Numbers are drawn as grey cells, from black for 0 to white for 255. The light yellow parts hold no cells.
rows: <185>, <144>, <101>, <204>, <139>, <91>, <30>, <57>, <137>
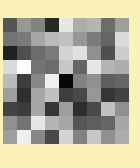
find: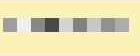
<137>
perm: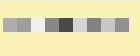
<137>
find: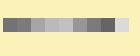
<144>
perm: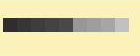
<91>

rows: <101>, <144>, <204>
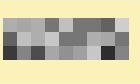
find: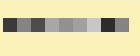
<204>
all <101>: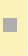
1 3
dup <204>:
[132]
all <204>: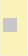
7
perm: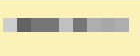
<101>

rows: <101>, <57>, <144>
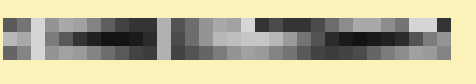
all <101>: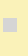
3 18 30 31
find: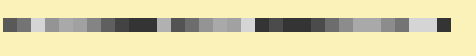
<101>

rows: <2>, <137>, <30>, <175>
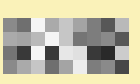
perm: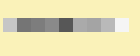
<137>
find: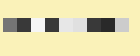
<30>
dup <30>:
[57]
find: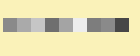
<175>
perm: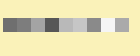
<2>

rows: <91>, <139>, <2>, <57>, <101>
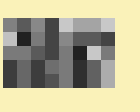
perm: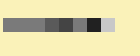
<2>
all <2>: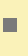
1 2 5 8
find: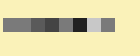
<2>
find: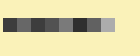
<101>
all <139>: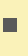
6 7
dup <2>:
[122]

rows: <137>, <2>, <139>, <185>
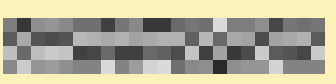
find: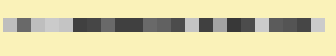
<139>
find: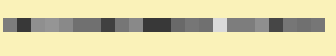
<137>

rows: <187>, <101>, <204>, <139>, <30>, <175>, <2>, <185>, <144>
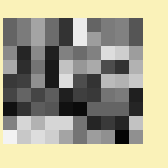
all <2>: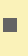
7 8 9
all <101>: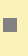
9
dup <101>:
[123]
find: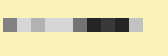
<185>
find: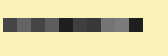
<175>

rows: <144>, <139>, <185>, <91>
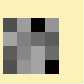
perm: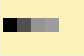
<144>
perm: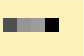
<144>
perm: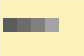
<139>

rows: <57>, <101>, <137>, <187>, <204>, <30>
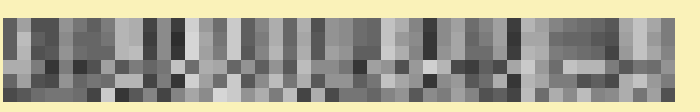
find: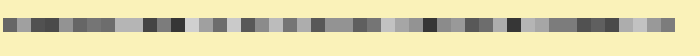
<204>
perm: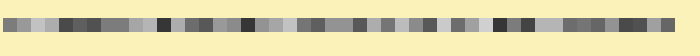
<204>

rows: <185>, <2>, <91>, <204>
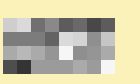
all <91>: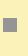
4 7
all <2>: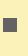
4
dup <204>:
[155]
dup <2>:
[124]

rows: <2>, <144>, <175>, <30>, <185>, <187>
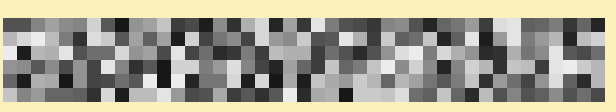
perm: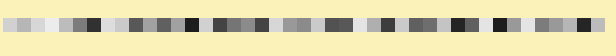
<144>
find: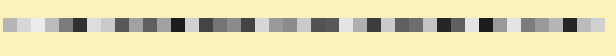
<144>
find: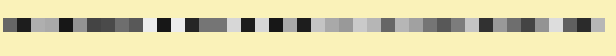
<185>
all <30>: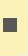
3 11
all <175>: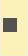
6 25 27

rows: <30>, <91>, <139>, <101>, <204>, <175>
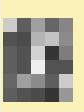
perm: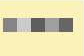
<30>
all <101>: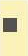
2 4 5

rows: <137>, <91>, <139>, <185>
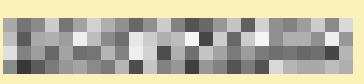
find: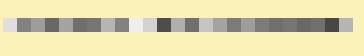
<139>
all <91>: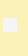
14 19

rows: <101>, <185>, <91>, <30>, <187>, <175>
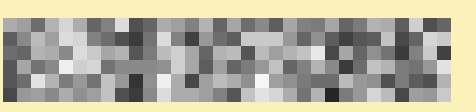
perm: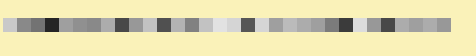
<175>
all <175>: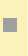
3 7 15 30
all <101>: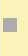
1 6 12 28
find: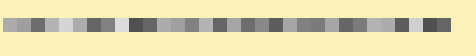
<101>

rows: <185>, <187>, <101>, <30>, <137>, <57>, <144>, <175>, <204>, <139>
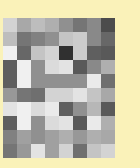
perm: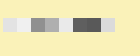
<175>
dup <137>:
[144]
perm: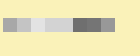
<57>
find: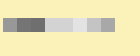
<57>

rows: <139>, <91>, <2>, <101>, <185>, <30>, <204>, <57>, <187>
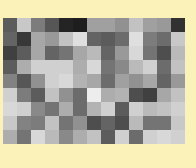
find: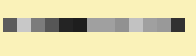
<139>
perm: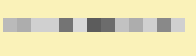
<101>
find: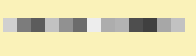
<30>
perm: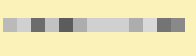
<101>
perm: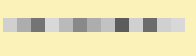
<187>
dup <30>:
[194]

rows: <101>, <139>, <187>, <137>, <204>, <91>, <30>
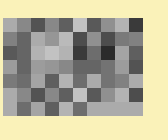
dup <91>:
[136]
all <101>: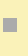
1
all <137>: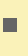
2 6 7
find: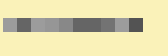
<137>
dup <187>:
[179]
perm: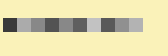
<101>

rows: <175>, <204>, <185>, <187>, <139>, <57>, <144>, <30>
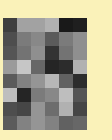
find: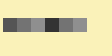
<185>
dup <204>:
[123]
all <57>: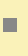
4

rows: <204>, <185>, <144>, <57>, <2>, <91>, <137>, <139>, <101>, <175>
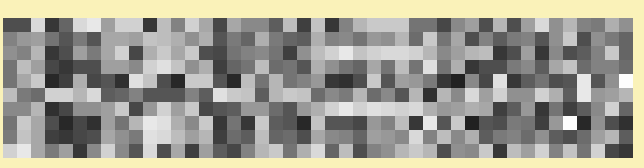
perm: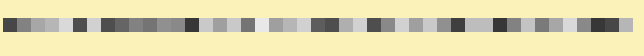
<144>
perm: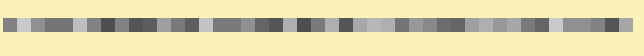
<185>
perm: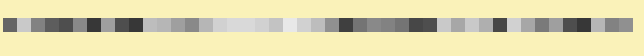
<144>
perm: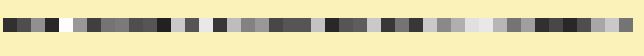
<139>

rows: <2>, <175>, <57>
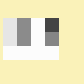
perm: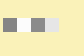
<175>
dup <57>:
[252]
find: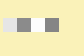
<175>
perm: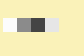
<2>

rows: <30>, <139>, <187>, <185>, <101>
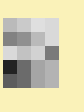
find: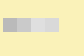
<30>
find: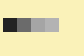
<185>
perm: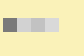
<187>

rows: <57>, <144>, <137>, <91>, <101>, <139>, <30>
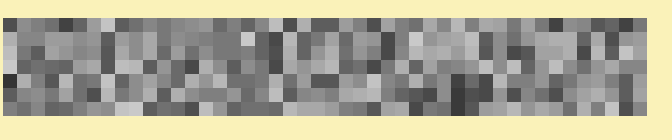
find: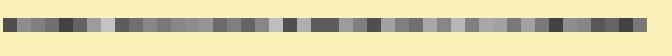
<57>
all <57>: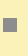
2 14 41
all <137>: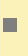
18 27
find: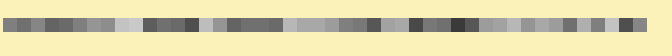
<30>

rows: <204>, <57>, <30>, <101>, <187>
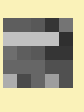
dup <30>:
[53]
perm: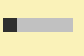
<57>
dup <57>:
[193]
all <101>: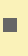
1 2 3

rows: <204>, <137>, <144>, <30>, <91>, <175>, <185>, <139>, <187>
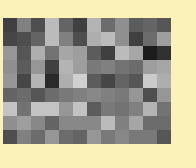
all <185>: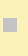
1 3 4 6
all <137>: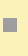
12
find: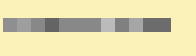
<139>
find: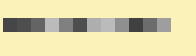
<137>
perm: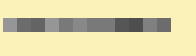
<187>

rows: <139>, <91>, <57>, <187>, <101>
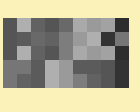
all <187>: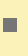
1 2
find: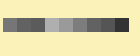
<101>
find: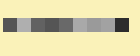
<139>
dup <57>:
[85]
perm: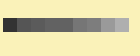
<101>
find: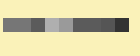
<187>

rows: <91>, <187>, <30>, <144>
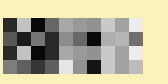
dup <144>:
[95]
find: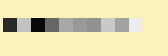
<91>

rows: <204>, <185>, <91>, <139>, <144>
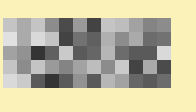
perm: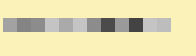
<204>
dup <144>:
[90]
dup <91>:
[90]
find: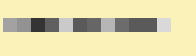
<91>
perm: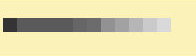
<144>
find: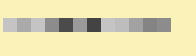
<204>
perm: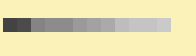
<139>

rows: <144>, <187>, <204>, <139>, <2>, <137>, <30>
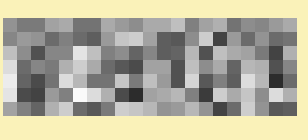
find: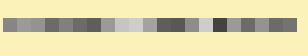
<187>
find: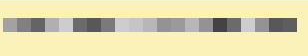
<30>
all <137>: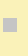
18
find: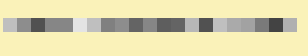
<204>
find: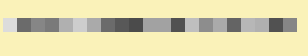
<139>
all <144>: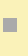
5 8 11 12 21

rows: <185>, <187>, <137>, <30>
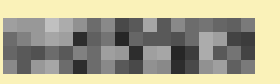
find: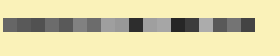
<137>
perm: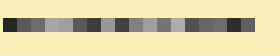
<187>

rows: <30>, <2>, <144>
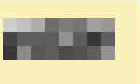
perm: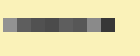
<144>
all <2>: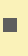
2 3 4 6 8

